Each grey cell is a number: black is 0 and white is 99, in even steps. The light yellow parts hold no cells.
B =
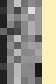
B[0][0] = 13
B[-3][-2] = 52
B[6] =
[13, 55, 38, 56, 62, 59]
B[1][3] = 53
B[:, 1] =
[48, 48, 59, 52, 22, 48, 55, 48, 57, 48, 48, 48]
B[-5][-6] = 13
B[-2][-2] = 54
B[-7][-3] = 48
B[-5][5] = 64
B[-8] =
[40, 22, 28, 53, 68, 59]
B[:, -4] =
[76, 27, 50, 34, 28, 74, 38, 72, 41, 71, 72, 74]
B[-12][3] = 44
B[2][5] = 59
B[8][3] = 58
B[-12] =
[13, 48, 76, 44, 54, 49]
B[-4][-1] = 59

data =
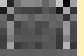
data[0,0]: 74
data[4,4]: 33
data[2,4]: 37
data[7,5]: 38
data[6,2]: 23
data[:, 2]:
[44, 29, 46, 25, 29, 34, 23, 38]
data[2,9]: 20
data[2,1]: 21
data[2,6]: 41
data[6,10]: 21
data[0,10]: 62
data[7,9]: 40
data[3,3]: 33
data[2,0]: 40
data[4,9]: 60
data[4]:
[28, 53, 29, 32, 33, 28, 33, 35, 26, 60, 27]
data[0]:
[74, 14, 44, 53, 53, 51, 39, 49, 76, 2, 62]
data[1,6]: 34
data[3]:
[37, 56, 25, 33, 37, 29, 30, 40, 37, 58, 29]
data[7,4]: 37
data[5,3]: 33
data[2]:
[40, 21, 46, 43, 37, 44, 41, 38, 41, 20, 47]
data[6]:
[25, 63, 23, 28, 31, 24, 33, 34, 22, 70, 21]
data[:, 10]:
[62, 20, 47, 29, 27, 28, 21, 38]

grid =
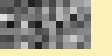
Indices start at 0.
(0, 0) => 38
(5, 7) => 53
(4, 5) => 30
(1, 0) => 31
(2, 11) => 56
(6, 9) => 60
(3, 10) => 39
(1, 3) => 33
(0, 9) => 34
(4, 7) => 61
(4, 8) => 32
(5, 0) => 29
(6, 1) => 39
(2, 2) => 41
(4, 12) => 53
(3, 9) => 51
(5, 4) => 42
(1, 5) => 38
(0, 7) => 27
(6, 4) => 40
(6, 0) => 40
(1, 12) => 55
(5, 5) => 47
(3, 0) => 38
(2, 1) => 67

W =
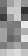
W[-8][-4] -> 45
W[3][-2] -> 47
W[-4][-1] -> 67
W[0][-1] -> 57
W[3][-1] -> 91
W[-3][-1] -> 88
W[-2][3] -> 55
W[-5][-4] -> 52
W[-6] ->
[24, 61, 80, 35]
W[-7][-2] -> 79

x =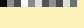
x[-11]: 5
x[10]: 43
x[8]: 29

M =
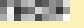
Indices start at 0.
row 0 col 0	36
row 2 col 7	64
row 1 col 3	36
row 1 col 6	67
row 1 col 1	93
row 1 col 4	45

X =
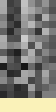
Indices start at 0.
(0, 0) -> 66
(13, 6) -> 49
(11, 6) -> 56
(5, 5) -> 49
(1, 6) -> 45
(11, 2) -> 61
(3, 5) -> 48
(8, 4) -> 63
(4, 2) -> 36
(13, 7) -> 49
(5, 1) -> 31
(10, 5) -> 33
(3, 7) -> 34
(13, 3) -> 19
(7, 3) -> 46
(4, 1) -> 16
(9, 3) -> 8
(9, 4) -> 41
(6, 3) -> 69
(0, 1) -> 24
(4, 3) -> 51
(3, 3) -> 59
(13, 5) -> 20
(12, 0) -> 26
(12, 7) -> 46
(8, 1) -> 37
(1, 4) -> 65
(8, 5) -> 49
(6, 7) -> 33
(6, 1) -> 48
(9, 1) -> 31
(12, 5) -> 33
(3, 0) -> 55
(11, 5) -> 34
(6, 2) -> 52

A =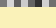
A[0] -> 47
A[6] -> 81

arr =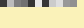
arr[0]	22
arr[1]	73
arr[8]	86
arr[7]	79

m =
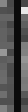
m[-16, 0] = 52
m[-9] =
[59, 28, 4, 50]
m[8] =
[36, 38, 4, 58]
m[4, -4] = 38
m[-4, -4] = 33
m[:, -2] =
[4, 4, 4, 4, 4, 4, 4, 4, 4, 4, 4, 4, 4, 4, 4, 4]
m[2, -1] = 42
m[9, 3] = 53
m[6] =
[39, 39, 4, 49]
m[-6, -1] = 50
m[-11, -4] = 38
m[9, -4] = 39
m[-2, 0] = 31
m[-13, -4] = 36
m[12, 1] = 32

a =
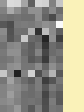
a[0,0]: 59
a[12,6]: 34
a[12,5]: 48
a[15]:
[48, 51, 59, 44, 35, 48, 31, 46, 44]
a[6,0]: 44
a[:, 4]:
[37, 56, 43, 47, 69, 41, 36, 37, 34, 46, 81, 36, 42, 42, 45, 35]
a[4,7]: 54
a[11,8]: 46
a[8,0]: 45
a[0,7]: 50
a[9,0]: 47
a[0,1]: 85
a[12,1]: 56
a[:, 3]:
[64, 45, 43, 48, 43, 78, 43, 41, 45, 46, 51, 42, 48, 43, 44, 44]
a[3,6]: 56
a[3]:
[34, 30, 47, 48, 47, 51, 56, 54, 97]
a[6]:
[44, 52, 54, 43, 36, 43, 21, 42, 37]
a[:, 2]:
[84, 55, 45, 47, 44, 41, 54, 56, 53, 57, 13, 50, 54, 52, 50, 59]
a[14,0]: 53
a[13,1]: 61
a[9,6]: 39
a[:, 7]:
[50, 54, 29, 54, 54, 56, 42, 42, 47, 55, 70, 33, 47, 42, 48, 46]
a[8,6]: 23
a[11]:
[46, 63, 50, 42, 36, 48, 24, 33, 46]
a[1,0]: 50
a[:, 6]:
[81, 42, 39, 56, 73, 14, 21, 27, 23, 39, 47, 24, 34, 27, 30, 31]
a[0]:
[59, 85, 84, 64, 37, 83, 81, 50, 77]
